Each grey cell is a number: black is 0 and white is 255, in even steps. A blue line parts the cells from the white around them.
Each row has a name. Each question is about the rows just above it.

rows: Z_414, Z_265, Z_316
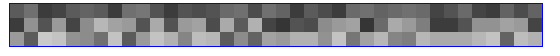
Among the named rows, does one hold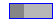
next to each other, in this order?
no
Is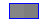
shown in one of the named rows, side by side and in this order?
yes

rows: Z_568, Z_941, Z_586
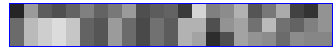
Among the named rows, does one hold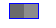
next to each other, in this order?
yes
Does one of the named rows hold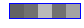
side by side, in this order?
no
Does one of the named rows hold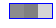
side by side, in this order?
no
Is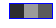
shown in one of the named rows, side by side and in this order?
no
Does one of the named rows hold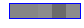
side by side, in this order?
no
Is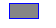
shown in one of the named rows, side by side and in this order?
yes

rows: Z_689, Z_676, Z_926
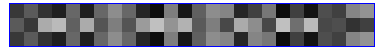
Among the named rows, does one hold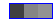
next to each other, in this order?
yes
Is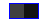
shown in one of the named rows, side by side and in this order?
yes
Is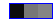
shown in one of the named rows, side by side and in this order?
no
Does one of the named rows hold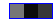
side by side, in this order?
no
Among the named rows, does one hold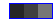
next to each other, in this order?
yes
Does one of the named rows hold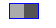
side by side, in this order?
yes

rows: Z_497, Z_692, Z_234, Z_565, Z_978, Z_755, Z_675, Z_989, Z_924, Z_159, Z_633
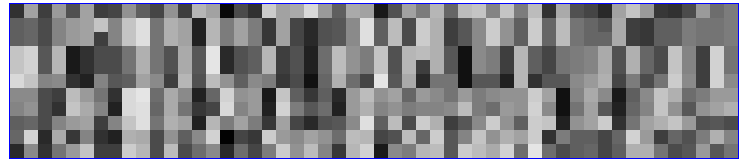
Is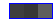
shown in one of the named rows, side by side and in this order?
yes
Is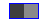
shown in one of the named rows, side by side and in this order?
no
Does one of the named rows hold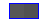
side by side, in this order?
no
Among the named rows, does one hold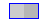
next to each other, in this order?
yes
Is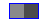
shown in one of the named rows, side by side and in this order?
yes
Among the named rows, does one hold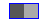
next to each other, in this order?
yes
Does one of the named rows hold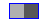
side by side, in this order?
yes

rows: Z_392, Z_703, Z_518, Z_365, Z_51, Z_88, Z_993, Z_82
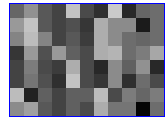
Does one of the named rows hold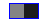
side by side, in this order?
no
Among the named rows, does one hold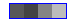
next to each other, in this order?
no
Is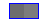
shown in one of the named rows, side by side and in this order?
yes
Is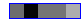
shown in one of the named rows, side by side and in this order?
no
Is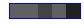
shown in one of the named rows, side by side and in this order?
no
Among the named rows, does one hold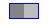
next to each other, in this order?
yes
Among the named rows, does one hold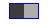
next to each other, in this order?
yes

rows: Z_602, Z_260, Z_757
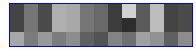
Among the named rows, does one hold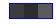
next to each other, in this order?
yes
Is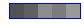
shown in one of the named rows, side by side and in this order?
no

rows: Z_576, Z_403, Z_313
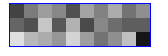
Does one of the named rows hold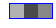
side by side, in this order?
yes
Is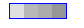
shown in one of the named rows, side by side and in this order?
yes
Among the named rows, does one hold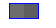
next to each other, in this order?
yes
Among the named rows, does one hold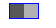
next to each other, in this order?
yes

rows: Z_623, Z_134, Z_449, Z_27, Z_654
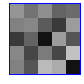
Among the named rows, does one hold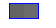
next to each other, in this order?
yes
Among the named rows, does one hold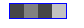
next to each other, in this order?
no
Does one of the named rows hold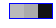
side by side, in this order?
yes
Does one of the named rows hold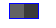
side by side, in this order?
no

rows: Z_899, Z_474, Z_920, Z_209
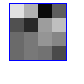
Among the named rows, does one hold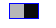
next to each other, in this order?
no
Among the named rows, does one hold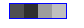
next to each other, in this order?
no
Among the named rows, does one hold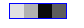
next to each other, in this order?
yes

